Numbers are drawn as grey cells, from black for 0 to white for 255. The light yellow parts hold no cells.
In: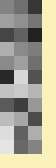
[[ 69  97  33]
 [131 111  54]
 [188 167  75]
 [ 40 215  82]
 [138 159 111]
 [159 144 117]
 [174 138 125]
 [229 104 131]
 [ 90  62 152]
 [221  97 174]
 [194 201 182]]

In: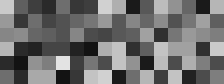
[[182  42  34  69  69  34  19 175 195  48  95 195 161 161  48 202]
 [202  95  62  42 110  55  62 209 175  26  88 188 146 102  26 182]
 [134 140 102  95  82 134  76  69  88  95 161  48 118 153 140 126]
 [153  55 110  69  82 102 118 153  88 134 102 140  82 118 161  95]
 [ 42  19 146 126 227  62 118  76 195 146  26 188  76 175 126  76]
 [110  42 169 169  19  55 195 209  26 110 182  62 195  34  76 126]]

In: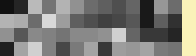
[[179 172 108 216 157  95  79  64  71  87  25  95  49]
 [145  87 137 129 116 137 137 145 208 101  56  56  37]
 [ 17  37 186 116 179 145 108  95  79 101  25 151 108]
 [ 31 164 208 129  71 122 164  56 157 151 164 122 116]]

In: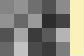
[[ 82 166  59  90 180]
 [104 194  74  59 124]
 [132 146 111  82 139]
 [146 104 154  45  67]]

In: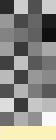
[[ 42 205  80 205]
 [ 64 193  88 115]
 [131 115  96  15]
 [152  72 102  29]
 [ 80 180 123  88]
 [160  57 131 168]
 [108 174 144 248]
 [186  64 152 137]
 [221  57 199 186]]

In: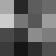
[[ 59  21  45  80]
 [204 119  87 156]
 [169  39  93 106]
 [ 73  53 140 125]]
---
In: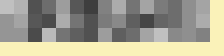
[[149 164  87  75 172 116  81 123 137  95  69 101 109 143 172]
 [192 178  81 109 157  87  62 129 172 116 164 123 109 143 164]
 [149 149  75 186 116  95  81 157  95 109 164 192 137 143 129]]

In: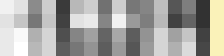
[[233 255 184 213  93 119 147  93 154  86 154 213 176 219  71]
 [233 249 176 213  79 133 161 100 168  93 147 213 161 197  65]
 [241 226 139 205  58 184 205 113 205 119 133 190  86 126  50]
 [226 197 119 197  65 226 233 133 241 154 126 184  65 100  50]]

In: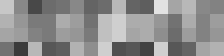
[[114  59 184  87  94 178 142 207  80  87  66 207  87 100 165 178]
 [165 157 130 122 157 150 122 192 207 165 172 142 108 157 130 150]
 [178 150 122 122 172 157 114 192 207 172 172 150 114 172 130 157]
 [199 136  72 108 114 136 100 108 184 100  94 226 165 184 136 130]]

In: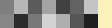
[[134  44 120 211 175  85  31]
 [127 182  91 163  65  98 196]]

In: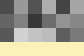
[[ 88 209 195 188  94 121]
 [ 76 153  82 173  68 166]
 [101 129  55 108 147 135]]

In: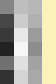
[[133 190 183]
 [ 71 204 176]
 [ 50 212 168]
 [112 224 162]
 [ 57 232 155]
 [ 34 246 141]]

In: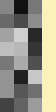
[[147  32 199]
 [ 67  99 155]
 [105  74 141]
 [134  17 120]
 [147  87 112]
 [120 170  80]
 [191 184  53]
 [162 207  40]]
